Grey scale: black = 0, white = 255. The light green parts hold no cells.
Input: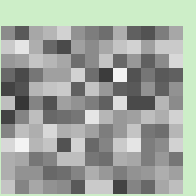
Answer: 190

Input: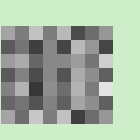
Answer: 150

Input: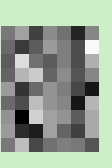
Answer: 84

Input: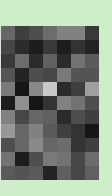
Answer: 96

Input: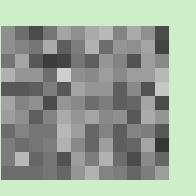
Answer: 157

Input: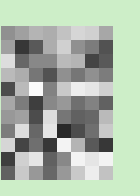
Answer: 194
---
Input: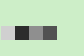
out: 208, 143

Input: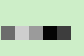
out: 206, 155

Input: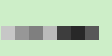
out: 199, 186

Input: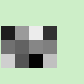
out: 236, 207

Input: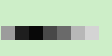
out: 212, 183

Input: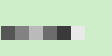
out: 233, 186

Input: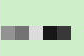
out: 220, 146
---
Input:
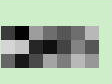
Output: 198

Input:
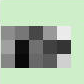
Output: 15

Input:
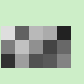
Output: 193

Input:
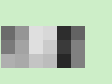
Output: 163

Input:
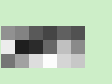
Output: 31

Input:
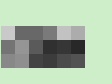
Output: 149
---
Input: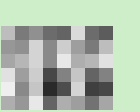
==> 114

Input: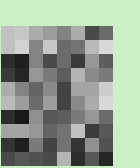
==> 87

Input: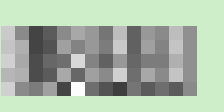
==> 91

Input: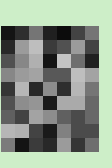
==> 53

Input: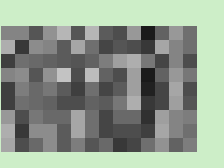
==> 98
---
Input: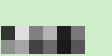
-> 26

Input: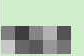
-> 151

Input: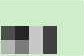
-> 200

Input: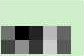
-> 206

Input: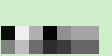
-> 101

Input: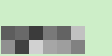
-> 158
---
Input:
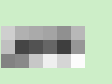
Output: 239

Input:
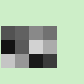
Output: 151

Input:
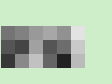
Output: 101

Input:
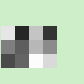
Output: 100

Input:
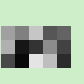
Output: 228

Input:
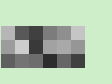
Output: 44

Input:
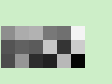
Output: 33
